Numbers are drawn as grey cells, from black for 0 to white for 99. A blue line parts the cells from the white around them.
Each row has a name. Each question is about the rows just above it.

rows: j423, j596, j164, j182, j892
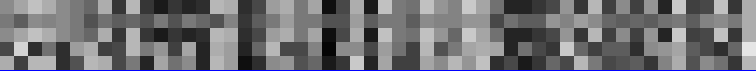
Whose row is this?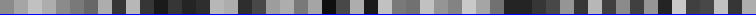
j423
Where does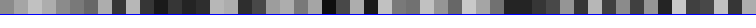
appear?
j164

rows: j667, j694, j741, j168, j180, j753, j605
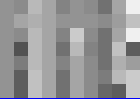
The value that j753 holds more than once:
[64]
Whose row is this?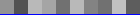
j168

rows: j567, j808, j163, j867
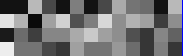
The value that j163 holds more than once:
[52]
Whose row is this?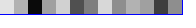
j808
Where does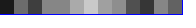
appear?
j163
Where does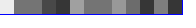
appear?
j867

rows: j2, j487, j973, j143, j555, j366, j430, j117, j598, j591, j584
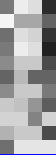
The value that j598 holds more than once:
[82]
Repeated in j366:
[39]
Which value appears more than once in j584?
[89]
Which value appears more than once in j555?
[78]

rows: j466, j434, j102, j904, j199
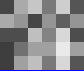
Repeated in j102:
[30]
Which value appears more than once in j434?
[58]
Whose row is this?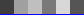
j199
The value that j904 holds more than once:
[62]
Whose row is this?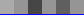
j434

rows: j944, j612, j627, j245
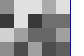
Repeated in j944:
[87]
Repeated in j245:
[30]
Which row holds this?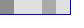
j944
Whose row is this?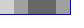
j627
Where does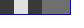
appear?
j612
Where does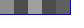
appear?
j245

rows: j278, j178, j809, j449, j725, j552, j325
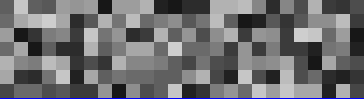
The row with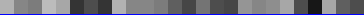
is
j725
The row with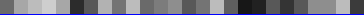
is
j178
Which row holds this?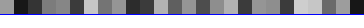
j809
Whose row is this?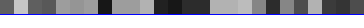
j278

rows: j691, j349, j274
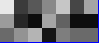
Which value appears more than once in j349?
[5]
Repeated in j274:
[41]
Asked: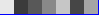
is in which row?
j691

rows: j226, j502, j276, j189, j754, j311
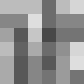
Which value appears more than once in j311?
[45]
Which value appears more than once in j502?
[52]
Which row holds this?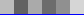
j189
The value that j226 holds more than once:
[73]
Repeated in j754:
[34]
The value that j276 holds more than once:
[45]
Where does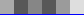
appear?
j754

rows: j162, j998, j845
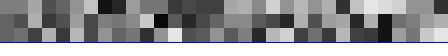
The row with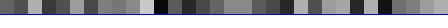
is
j998
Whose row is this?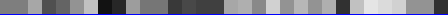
j162
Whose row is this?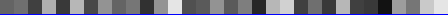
j845

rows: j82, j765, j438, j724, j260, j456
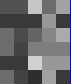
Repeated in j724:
[49]
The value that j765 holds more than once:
[22]
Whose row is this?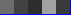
j456

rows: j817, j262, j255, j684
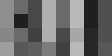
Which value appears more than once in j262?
[12]
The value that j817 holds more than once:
[41]

